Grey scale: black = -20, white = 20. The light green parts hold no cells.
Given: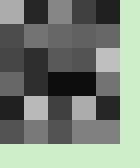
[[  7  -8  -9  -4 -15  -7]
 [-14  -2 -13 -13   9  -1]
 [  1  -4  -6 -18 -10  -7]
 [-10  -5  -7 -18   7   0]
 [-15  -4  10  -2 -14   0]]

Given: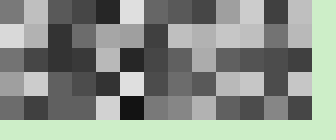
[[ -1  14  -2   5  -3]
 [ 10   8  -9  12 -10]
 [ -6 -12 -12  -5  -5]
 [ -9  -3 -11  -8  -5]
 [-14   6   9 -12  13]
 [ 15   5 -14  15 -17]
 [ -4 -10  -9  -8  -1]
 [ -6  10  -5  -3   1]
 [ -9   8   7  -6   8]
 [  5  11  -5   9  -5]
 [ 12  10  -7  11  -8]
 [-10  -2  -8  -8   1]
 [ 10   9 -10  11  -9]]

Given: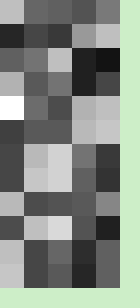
[[ 10 -14  -5   8  20 -10  -9  -9   9  -8  10  11]
 [ -4  -9  -2  -6  -3  -6   9  11  -8  10  -9  -9]
 [ -5 -11  10  -2  -8  -6  13  13  -7  14  -4  -6]
 [ -7   4 -15 -15   8   9  -2  -5  -6  -7 -13 -14]
 [ -1  10 -17  -9  10  11 -11 -12   1 -15  -5  -5]]

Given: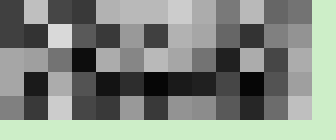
[[-10 -10   6   6   0]
 [ 10 -12   5 -16 -11]
 [ -9  14  -2   7  12]
 [-11  -6 -18  -7  -9]
 [  8 -11   7 -17 -11]
 [  9   4   1 -13   4]
 [  9 -10   9 -19 -11]
 [ 12   8   6 -16   3]
 [  7   6  -2 -15   2]
 [ -1  -4 -15  -9  -6]
 [  9 -12   7 -19 -14]
 [ -4   0  -9  -7  -3]
 [ -2   3   7   5  10]]

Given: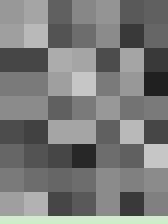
[[  4   5  -9  -1   2  -8  -4  -1   5]
 [  6   9  -9  -1   2 -10  -7  -3   8]
 [ -5  -7   7   5  -5   6  -9  -4  -9]
 [  1  -3   6  11  -1   6 -14  -3  -6]
 [  3   2  -8  -1   4  -5  -3   2   2]
 [ -6 -11   6   4  -2   9  -5   0 -11]
 [ -5  -4 -11 -15  -1  -9  11   2   0]]

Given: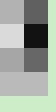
[[  8  14   6   9]
 [ -5 -17  -4   9]]

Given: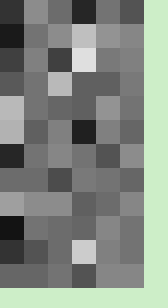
[[-12 -16 -10  -6   9   8 -14  -3   5 -17 -12  -4]
 [  2  -2   0  -2  -2  -5  -2  -3   2  -2  -7  -4]
 [ -3   2 -10   9  -4   0   1  -8   2  -3  -3  -2]
 [-14  10  15  -5  -5 -15  -2  -1  -5  -4  12  -7]
 [ -2   3  -1  -5   3   0  -7  -2  -3   1   0   1]
 [ -7   1   0  -1  -2  -4   2  -4   1  -2  -2   1]]

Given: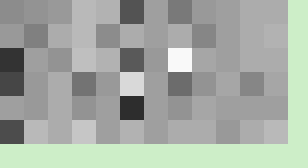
[[  2   4 -12  -9   5  -8]
 [  3   0   5   4   4   9]
 [  4   7   3   7   7   7]
 [  9   9  10  -2   3  11]
 [  8   2   8   4   5   5]
 [ -7   7  -6  14 -13   8]
 [  5   5   4   5   5   5]
 [ -1   7  19  -3   3   7]
 [  4   1   6   3   6   7]
 [  5   5   5   6   5   4]
 [  7   7   7   1   5   7]
 [  7   8   7   6   5   9]]
